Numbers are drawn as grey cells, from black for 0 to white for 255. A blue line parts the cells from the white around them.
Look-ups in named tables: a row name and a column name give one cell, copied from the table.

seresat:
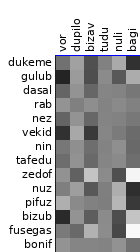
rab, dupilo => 128
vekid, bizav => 58
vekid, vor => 49
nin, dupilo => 143
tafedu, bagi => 110
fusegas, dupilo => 105
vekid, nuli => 123
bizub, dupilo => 147
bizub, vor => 42
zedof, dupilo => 97
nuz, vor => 127
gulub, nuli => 88

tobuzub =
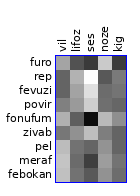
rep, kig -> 122
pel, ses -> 101
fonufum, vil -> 176
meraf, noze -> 157
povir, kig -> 102
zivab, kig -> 100
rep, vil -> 100
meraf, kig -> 115

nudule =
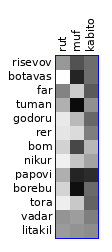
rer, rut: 229
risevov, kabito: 109
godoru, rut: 233
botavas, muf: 36
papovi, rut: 175
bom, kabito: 183
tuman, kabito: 144
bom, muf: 71
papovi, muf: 36

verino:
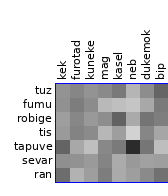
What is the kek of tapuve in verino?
100
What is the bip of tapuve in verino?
190
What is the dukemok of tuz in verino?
141
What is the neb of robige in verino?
170
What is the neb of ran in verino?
158
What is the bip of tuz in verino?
101
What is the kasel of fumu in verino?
191
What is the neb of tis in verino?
210
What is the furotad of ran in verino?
178
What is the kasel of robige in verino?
98
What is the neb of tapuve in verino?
43
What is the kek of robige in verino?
158
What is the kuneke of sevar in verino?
154
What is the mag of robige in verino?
142
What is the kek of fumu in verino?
145
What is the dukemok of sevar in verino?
161
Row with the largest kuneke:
tapuve

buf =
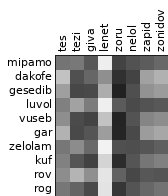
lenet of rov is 229
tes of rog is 119
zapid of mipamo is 92
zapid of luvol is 83
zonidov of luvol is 88
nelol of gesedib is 79
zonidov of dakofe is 177
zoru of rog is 54
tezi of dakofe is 80
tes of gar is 178
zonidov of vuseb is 141
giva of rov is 143
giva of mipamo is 87
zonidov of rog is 115
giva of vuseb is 67
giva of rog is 73
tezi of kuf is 85
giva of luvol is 124
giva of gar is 85
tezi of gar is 73

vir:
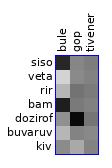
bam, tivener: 129
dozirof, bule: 144
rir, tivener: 123
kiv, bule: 139
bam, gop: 122
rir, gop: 115
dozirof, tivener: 117
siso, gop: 134

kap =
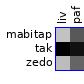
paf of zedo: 101
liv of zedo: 188
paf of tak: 17
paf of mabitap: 88
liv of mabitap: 194
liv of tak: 1
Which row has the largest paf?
zedo

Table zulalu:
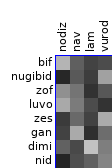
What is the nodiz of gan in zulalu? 66
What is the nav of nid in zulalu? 78
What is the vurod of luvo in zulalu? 51
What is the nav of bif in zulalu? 95
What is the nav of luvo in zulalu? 123
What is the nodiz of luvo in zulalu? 169
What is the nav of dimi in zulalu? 73
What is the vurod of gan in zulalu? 109
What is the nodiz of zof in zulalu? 144
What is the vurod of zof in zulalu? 87
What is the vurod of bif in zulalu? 76
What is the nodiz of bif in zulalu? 180
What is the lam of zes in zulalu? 66

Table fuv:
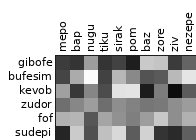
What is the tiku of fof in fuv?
165
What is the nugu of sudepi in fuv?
80
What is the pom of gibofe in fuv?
30
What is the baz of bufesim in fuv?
83
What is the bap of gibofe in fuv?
52
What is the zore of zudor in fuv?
121
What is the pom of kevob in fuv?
228
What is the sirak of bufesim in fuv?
183
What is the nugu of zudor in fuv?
157
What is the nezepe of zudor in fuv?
156
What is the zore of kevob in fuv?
125
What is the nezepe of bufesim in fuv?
229
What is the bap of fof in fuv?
181
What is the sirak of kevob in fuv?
226
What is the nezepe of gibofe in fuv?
100
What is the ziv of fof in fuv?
142

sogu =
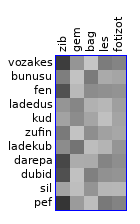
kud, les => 192
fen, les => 144
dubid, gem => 193
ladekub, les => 180
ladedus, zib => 149
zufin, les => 161
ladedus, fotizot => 159
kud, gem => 140
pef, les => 121
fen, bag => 140
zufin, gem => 195
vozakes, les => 124
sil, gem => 190
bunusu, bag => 123
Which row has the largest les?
kud

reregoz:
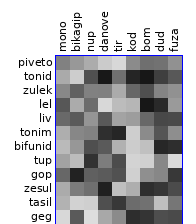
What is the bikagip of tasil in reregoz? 210
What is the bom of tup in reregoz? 208
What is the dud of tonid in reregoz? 63
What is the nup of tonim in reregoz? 130
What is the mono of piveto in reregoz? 129
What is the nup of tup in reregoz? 50

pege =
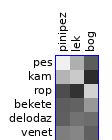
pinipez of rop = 77
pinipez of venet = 126
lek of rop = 50
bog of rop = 210
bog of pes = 92
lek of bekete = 98
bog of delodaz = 109
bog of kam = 44
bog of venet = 96
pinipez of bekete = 93
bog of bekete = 152
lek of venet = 134
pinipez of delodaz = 95
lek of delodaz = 114
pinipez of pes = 240
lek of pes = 175
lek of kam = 202
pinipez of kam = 180
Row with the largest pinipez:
pes

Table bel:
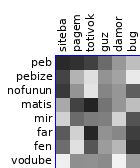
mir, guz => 127
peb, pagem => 49
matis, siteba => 169
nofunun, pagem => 148
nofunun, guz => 133
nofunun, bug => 94
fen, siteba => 109
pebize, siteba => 68
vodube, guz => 139
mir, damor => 210
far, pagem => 209
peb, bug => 190
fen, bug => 52
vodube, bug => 155
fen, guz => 156
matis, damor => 150
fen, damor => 183
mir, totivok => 124
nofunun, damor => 150

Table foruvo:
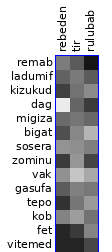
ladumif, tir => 122
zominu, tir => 150
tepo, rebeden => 50
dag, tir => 101
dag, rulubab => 59
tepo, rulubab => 154
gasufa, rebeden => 92
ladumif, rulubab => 91
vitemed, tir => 36
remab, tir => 90
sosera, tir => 143
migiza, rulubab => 104
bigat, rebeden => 79
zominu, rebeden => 59
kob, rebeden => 131
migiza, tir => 117
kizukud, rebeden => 63
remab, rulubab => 21

